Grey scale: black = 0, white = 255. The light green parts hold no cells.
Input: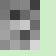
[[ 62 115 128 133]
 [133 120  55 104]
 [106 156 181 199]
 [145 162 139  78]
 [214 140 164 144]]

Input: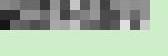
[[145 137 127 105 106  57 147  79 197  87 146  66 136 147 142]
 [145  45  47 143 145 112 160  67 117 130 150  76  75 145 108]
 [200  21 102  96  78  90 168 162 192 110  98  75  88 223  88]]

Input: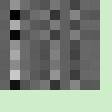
[[101  95 147 109  93  84 118  97  68 103]
 [ 86 100   1  77 107 118  52  98 132  90]
 [103  95 171 110  91  83 122  96  71 103]
 [ 90  99   8  87 103 116  62  97 125  91]
 [102  96 145 107  93  82 120  96  73 103]
 [101  95 167 107  92  80 128  96  66 103]
 [103  95 137 104  94  87 116  97  83 100]
 [105  94 200 114  90  75 147  96  60 104]
 [ 90  99  17  84 102 117  51  98 133  89]]

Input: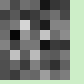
[[ 64 125  74 111 100  21  54]
 [ 71  63  88  45  59  88 111]
 [131  99 121 213  66  27 132]
 [140 109   6 151 100 195 109]
 [ 50 130  65 119 120  17  58]
 [122  82 192  92 186  97  90]
 [ 96  79 102  59 128  77  48]
 [125  78  59 109 103 157 108]]

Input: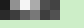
[[ 67  27 145 245 171  79]
 [ 81  42  61  95 120  62]]

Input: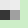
[[237 233]
 [160  54]]

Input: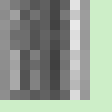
[[153 145 123 108  87  96  72  97 227]
 [157 140 160  88 114  93  70 120 198]
 [155 147 129 106  88  94  66  96 233]
 [153 143 110 110  84  99  83 101 221]
 [152 145 118 110  83  97  74  97 226]
 [158 142 169  84 126  93  66 120 194]
 [157 142 162  90 106  92  64 114 208]
 [159 139 169  83 129  93  69 122 192]
 [155 139 169  84 130  95  71 123 183]
 [152 142 112 108  90  98  82 102 218]]
